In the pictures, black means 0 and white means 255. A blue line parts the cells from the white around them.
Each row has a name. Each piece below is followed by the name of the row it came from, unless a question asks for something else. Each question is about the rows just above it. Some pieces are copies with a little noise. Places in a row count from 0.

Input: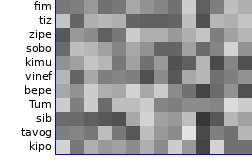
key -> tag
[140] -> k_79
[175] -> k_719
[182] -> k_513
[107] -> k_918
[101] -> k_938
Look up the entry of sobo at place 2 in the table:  k_513
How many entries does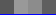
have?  4
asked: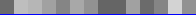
sobo
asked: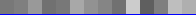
fim
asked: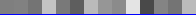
tavog
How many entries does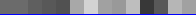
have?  14
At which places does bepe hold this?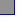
1 12

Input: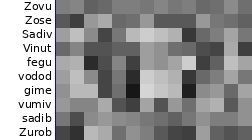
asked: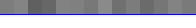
Zovu
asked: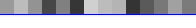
vodod

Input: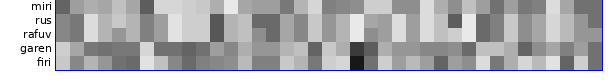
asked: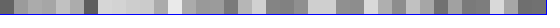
miri
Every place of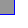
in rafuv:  4 19 37 38
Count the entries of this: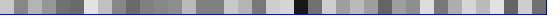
39

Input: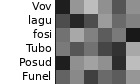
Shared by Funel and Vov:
[150]
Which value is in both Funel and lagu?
[106]
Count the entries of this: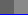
2
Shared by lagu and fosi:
[129]

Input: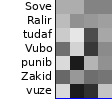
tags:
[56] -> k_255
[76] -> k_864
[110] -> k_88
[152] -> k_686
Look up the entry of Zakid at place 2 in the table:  k_88
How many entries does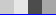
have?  4
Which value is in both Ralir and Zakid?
[152]
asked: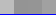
Ralir
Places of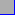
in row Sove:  0 1
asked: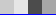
tudaf

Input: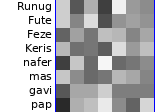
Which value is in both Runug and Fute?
[206]
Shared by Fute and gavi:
[206]
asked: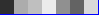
pap
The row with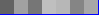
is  Feze

